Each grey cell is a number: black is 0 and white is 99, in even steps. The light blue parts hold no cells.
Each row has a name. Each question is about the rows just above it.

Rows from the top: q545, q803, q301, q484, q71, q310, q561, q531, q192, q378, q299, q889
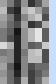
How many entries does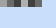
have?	6
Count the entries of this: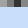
4
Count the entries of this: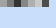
7
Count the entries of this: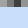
4
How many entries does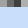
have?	4

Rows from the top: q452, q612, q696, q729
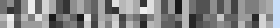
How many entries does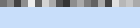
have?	20
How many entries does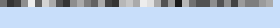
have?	39
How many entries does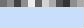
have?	12

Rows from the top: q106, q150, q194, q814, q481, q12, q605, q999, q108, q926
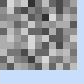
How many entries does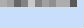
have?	11
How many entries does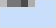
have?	5
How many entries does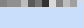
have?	11
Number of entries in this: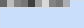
10

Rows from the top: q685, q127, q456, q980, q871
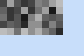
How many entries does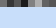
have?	8
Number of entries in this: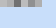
6
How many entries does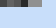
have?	6
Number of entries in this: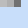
3

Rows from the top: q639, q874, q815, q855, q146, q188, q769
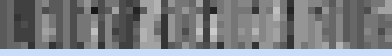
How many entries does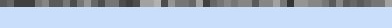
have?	56
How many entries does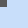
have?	1
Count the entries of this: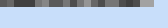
22
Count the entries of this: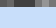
8
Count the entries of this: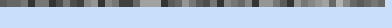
55
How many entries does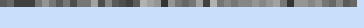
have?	51
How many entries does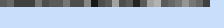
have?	30

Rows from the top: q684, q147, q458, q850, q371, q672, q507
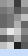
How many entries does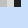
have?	3
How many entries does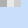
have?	3

